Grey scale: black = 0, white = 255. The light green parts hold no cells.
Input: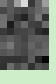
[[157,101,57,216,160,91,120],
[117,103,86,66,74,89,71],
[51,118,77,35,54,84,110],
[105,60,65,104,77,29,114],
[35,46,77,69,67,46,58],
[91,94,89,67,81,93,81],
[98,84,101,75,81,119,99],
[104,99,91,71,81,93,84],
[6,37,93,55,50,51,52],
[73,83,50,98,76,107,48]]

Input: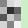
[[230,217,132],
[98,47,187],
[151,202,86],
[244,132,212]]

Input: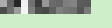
[[90,91,131,126,102,107,151,60,113,240,38,99,172],
[122,84,112,117,127,96,72,78,125,244,157,109,75]]

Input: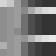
[[52,51,61,77,115,156,198,213],
[225,218,200,169,137,156,149,142],
[52,51,61,77,112,156,149,142],
[52,51,61,77,112,156,149,142],
[52,51,61,77,112,138,149,142],
[233,223,208,178,148,156,149,142],
[52,51,61,77,112,156,149,176],
[52,51,61,77,112,156,149,142]]

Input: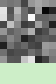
[[141,152,167,151,70,123,116,126],
[37,7,159,75,107,183,83,228],
[109,98,98,248,107,162,94,223],
[33,105,159,73,60,136,192,70],
[121,78,60,175,127,114,97,150],
[84,92,85,62,33,111,134,96],
[149,155,65,73,104,88,114,33],
[129,145,90,111,78,79,70,112],
[119,65,35,226,196,85,87,149]]

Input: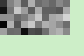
[[116,136,104,121,108,175,93,159,130,54],
[169,87,96,96,171,92,157,199,117,19],
[212,176,167,103,199,157,122,106,146,145],
[109,141,165,175,123,199,168,83,177,5],
[137,177,164,111,70,77,14,109,106,160]]

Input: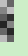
[[101,191],
[190,132],
[48,92],
[131,36],
[40,104],
[99,187]]

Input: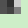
[[204,49,80],
[126,67,81]]
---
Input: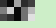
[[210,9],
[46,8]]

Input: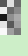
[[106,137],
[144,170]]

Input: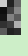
[[66,134],
[129,90]]

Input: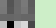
[[87,107],
[102,105]]

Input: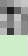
[[27,97],
[121,199]]

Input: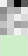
[[181,175],
[210,237]]

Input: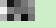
[[129,108],
[42,152]]

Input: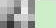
[[168,106],
[105,207]]
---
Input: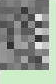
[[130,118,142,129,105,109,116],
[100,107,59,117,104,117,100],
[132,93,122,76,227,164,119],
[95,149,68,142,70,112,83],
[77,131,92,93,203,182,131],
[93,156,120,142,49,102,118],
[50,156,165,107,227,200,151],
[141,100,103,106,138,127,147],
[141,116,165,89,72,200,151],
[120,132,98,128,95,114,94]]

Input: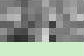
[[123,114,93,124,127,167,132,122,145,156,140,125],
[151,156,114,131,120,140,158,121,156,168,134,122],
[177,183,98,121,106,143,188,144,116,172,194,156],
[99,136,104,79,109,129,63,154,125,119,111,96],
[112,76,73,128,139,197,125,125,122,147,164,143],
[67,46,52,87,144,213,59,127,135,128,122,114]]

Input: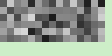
[[199,129,149,41,155,110,70,178,106,199,115,32,169,32,91],
[80,121,116,155,146,140,125,123,127,121,158,65,139,191,166],
[180,74,168,212,80,87,28,135,134,131,65,104,136,206,87],
[168,125,138,139,146,55,109,55,85,151,50,73,106,120,144],
[121,202,214,34,74,169,180,136,198,114,109,66,117,186,161],
[99,112,126,171,109,29,74,92,146,162,80,128,93,175,126]]

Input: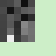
[[70,92,15,72,67],
[20,68,91,98,75],
[91,76,17,45,67],
[88,43,135,110,66],
[107,48,126,113,65],
[236,57,92,111,66]]

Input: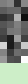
[[135,48,136,126],
[103,104,51,92],
[62,176,14,48],
[98,128,98,85],
[118,122,93,74],
[29,158,65,60],
[27,77,200,211],
[60,109,101,132],
[81,76,252,152]]

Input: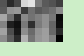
[[42,71,214,227,121,90,82,62,84],
[146,152,59,111,88,99,111,138,91],
[111,41,137,114,127,144,119,10,167],
[31,16,121,47,123,144,101,14,132],
[77,24,142,106,146,158,104,41,162],
[93,43,178,116,150,159,131,2,139]]
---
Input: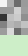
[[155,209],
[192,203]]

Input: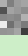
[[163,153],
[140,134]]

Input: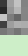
[[150,181],
[124,102]]

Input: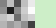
[[29,140],
[212,109]]

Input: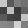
[[191,57],
[67,62]]

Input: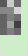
[[136,213],
[128,111]]
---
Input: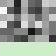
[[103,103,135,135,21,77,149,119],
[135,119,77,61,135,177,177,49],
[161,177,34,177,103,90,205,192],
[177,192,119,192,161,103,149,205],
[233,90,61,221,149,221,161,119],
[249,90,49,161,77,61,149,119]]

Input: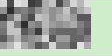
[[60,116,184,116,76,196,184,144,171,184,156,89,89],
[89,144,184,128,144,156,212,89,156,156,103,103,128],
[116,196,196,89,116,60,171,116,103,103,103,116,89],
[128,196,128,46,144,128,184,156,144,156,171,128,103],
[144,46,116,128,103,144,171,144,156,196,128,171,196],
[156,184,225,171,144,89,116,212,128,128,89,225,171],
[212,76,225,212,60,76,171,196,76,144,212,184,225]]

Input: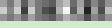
[[146,121,146,108,161,121,108,92,134,177,146,134,78,134,108,146],
[161,121,177,92,161,121,108,92,161,190,108,161,78,134,92,146],
[204,134,204,62,204,121,78,62,177,246,92,177,35,161,78,190]]

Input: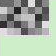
[[49,120,64,120,181,93,222],
[106,106,149,78,222,78,134],
[134,64,165,195,195,49,93],
[207,149,35,165,106,149,78],
[222,195,181,78,134,149,181]]

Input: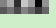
[[88,114,74,130,102,60,102],
[130,173,46,199,159,6,146]]

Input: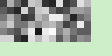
[[66,175,105,52,200,187,52,37,224,52,81,224,187],
[93,66,37,212,81,200,212,105,66,81,159,159,144],
[118,175,118,52,66,187,159,236,236,144,37,105,132],
[132,105,81,159,236,24,236,251,132,175,118,93,93],
[159,200,118,118,175,144,175,187,144,66,105,236,93],
[212,212,66,37,224,187,224,200,93,159,93,144,132]]
